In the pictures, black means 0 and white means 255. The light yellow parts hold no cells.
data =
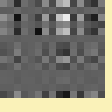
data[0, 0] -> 130
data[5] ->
[99, 98, 94, 97, 97, 96, 99, 96, 99, 101, 95, 98, 96, 95, 98]
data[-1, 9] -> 23
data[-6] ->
[116, 105, 67, 105, 94, 84, 120, 84, 136, 151, 81, 122, 83, 70, 112]
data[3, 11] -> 115
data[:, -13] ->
[43, 103, 18, 74, 42, 94, 110, 124, 67, 113, 94, 92, 100, 138]
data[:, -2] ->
[50, 103, 30, 77, 51, 95, 109, 119, 70, 111, 96, 93, 100, 132]
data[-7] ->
[81, 90, 124, 92, 98, 108, 78, 107, 65, 51, 110, 77, 109, 119, 84]
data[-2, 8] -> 93
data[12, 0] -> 95
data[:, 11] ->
[139, 92, 158, 115, 139, 98, 85, 77, 122, 84, 98, 101, 93, 56]
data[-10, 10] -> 69
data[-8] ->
[88, 94, 110, 94, 97, 103, 86, 103, 78, 74, 105, 85, 104, 109, 91]
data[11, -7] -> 104
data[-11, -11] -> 97
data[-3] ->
[99, 98, 92, 98, 98, 94, 101, 94, 104, 106, 95, 101, 94, 93, 99]
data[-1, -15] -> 71
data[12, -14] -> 95
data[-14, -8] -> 75
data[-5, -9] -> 84
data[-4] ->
[98, 97, 94, 97, 96, 95, 100, 97, 99, 101, 96, 98, 94, 96, 97]
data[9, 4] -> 98

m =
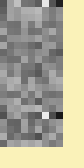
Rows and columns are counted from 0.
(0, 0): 86
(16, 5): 87
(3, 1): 114
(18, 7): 130
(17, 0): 146
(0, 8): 32
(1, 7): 123
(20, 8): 138
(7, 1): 120
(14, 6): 136
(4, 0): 164
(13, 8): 119
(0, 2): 192
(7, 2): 142
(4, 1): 119
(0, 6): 231
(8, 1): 111
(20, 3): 174
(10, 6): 132
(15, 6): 137
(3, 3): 159
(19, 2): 128
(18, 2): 101
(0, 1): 159
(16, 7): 76
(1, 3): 175
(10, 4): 106
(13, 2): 116
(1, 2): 152
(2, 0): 110
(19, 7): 170
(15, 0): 105
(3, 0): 127
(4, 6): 142
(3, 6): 118

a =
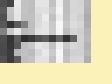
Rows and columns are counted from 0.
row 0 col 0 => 80
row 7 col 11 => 209
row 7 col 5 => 217
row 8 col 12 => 174
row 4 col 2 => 232
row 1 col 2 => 230
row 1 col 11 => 213
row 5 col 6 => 93
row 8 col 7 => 194
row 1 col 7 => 204
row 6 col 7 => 193
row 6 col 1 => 55
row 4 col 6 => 229
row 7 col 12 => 183
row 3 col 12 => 174
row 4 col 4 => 191
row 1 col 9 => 190
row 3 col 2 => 92
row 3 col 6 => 229
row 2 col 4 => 193
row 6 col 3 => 191
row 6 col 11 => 209
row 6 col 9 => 199
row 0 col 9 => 190
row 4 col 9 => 190
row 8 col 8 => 245
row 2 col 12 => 172
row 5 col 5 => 81
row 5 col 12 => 185
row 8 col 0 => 82
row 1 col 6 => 224
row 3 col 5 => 219

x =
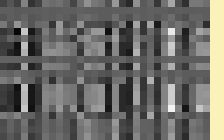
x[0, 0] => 67
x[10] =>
[102, 98, 107, 100, 92, 87, 98, 83, 97, 92, 89, 109, 90, 94, 86, 81, 98, 100, 82, 106, 83, 115, 84, 99, 90, 99, 92, 92, 93, 93]
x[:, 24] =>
[167, 90, 109, 100, 233, 157, 205, 195, 100, 176, 90, 90, 205, 205, 205, 243, 90, 147, 138, 157]
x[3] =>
[120, 85, 148, 108, 86, 106, 109, 54, 152, 73, 89, 146, 76, 78, 74, 55, 85, 121, 30, 164, 50, 162, 26, 115, 100, 115, 101, 88, 104, 46]
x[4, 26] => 30
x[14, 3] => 183
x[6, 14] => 147
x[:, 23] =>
[115, 94, 97, 115, 134, 107, 129, 132, 97, 123, 99, 113, 132, 132, 132, 140, 110, 105, 105, 107]
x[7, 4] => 23
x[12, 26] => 52
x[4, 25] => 115
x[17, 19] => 125
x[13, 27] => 104
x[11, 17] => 116
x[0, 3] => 130
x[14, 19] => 164
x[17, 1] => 98
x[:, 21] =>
[101, 96, 96, 162, 106, 96, 101, 106, 106, 101, 115, 177, 101, 101, 106, 120, 167, 96, 96, 101]
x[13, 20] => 60
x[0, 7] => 107
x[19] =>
[72, 89, 74, 123, 57, 73, 112, 97, 109, 95, 61, 115, 145, 115, 105, 86, 156, 62, 45, 135, 93, 101, 58, 107, 157, 78, 43, 120, 115, 99]
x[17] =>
[76, 98, 82, 115, 63, 77, 104, 92, 105, 89, 61, 122, 140, 111, 98, 92, 152, 68, 56, 125, 97, 96, 65, 105, 147, 80, 48, 120, 110, 93]
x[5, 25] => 75
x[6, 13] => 139
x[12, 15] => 28
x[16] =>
[124, 111, 131, 100, 98, 73, 107, 54, 112, 83, 84, 146, 81, 90, 62, 55, 110, 116, 45, 130, 57, 167, 55, 110, 90, 110, 92, 83, 99, 87]
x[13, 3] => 183
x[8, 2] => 98
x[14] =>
[63, 46, 24, 183, 23, 47, 136, 126, 140, 124, 117, 66, 131, 135, 147, 33, 135, 41, 34, 164, 60, 106, 49, 132, 205, 94, 57, 106, 148, 145]
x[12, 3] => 191
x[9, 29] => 134
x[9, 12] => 145

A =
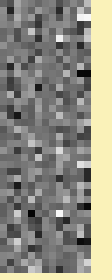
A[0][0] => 100
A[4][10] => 85
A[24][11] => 102
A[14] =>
[118, 110, 147, 138, 100, 149, 108, 117, 159, 80, 100, 185, 118]
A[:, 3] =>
[134, 126, 129, 106, 123, 119, 100, 131, 133, 76, 138, 138, 125, 147, 138, 100, 113, 95, 148, 136, 125, 109, 138, 119, 116, 115, 108, 130, 97, 104, 118, 112, 131, 138, 126, 115, 95, 168, 102]
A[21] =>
[146, 121, 58, 109, 106, 59, 138, 143, 218, 136, 122, 164, 146]
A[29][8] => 98
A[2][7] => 131
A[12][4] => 154
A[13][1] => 174
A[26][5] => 127
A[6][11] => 39
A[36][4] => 153
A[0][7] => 127
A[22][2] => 109
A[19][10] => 108
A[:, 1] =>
[80, 36, 100, 125, 116, 140, 115, 116, 157, 40, 103, 59, 64, 174, 110, 61, 62, 143, 119, 106, 131, 121, 107, 121, 67, 130, 89, 151, 80, 114, 120, 124, 60, 76, 149, 109, 136, 66, 134]
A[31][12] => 113
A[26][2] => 25
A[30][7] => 132
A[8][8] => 85
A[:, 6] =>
[120, 128, 107, 122, 141, 130, 113, 115, 128, 115, 115, 96, 118, 115, 108, 108, 116, 99, 112, 118, 127, 138, 108, 94, 114, 110, 126, 110, 119, 125, 94, 134, 136, 120, 109, 115, 119, 104, 85]
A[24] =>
[105, 67, 66, 116, 145, 157, 114, 124, 151, 100, 122, 102, 40]
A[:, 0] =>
[100, 142, 136, 133, 103, 106, 144, 112, 115, 101, 141, 113, 102, 120, 118, 95, 146, 128, 88, 100, 108, 146, 105, 126, 105, 110, 110, 141, 124, 94, 95, 109, 140, 131, 86, 107, 132, 129, 95]
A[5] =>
[106, 140, 78, 119, 121, 47, 130, 115, 240, 159, 121, 127, 199]
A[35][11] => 110
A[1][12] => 132
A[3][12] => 80
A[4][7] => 99
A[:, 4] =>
[122, 101, 153, 96, 197, 121, 90, 110, 64, 108, 116, 143, 154, 158, 100, 94, 93, 99, 111, 159, 196, 106, 103, 127, 145, 146, 88, 98, 187, 110, 4, 74, 88, 150, 153, 51, 153, 135, 200]
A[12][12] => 67
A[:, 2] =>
[164, 152, 173, 148, 80, 78, 117, 129, 108, 152, 165, 98, 87, 62, 147, 131, 22, 100, 175, 88, 133, 58, 109, 112, 66, 169, 25, 86, 133, 57, 205, 154, 90, 72, 207, 164, 122, 119, 96]
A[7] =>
[112, 116, 129, 131, 110, 70, 115, 102, 141, 95, 123, 98, 91]
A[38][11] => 171
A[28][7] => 126

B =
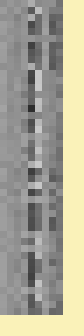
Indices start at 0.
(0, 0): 143
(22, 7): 126
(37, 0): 159
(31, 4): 77
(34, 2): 143
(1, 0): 156
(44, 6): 150
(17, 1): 146
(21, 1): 147
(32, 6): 153
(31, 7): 87
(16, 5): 132
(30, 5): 113
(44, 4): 103
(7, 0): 157
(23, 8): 122
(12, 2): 156
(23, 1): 142
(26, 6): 139
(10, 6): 139
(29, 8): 121
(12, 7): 134
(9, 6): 159
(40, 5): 194
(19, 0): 148
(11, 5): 198
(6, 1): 145
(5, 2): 141
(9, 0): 143
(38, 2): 133
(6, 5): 110
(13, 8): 114
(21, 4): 101
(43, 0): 157
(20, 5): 167
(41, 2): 147

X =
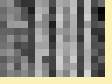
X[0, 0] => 132
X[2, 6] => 133
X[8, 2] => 101
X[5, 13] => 81
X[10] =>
[102, 131, 120, 136, 107, 188, 139, 53, 171, 131, 190, 63, 214, 69, 44]
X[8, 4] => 63
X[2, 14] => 16
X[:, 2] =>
[77, 127, 121, 157, 86, 105, 70, 112, 101, 83, 120]
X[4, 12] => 192
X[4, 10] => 171
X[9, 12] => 183
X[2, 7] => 81
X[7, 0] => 134
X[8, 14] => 97
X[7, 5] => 180
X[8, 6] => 79
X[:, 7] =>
[78, 52, 81, 32, 59, 45, 61, 81, 67, 65, 53]
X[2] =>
[116, 144, 121, 86, 59, 190, 133, 81, 202, 137, 176, 54, 205, 71, 16]
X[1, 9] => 128
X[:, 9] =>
[159, 128, 137, 122, 143, 127, 164, 158, 139, 153, 131]
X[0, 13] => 76
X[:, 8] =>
[169, 183, 202, 192, 158, 191, 183, 193, 207, 203, 171]
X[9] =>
[109, 154, 83, 152, 101, 179, 132, 65, 203, 153, 164, 71, 183, 84, 57]
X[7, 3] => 68
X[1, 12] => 194
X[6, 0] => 113
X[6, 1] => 125
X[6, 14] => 82
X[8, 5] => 180
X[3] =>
[85, 154, 157, 158, 59, 149, 134, 32, 192, 122, 174, 56, 155, 77, 89]
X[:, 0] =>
[132, 108, 116, 85, 100, 106, 113, 134, 91, 109, 102]
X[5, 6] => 167
